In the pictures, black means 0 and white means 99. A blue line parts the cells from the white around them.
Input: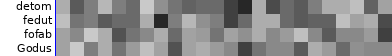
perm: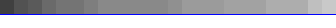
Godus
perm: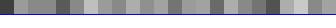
fofab
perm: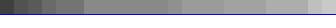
fofab
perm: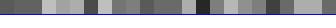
fedut

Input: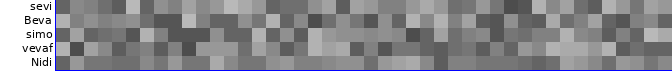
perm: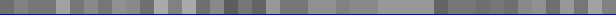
Nidi
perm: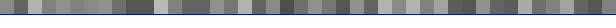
Beva

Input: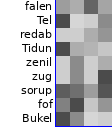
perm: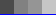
fof
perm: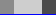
zug
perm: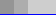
redab
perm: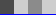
zug
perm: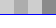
zenil

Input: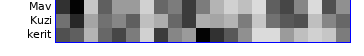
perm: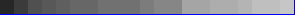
Kuzi
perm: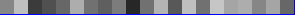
Kuzi
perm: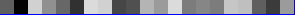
Mav

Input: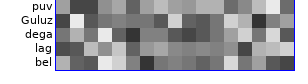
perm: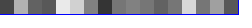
bel
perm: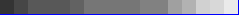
dega
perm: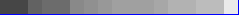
puv
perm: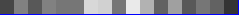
bel
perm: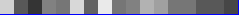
dega
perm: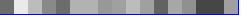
puv

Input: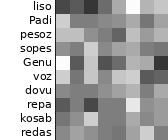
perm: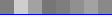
redas
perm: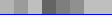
pesoz
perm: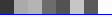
Genu
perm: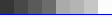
liso
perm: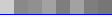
redas
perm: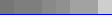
redas

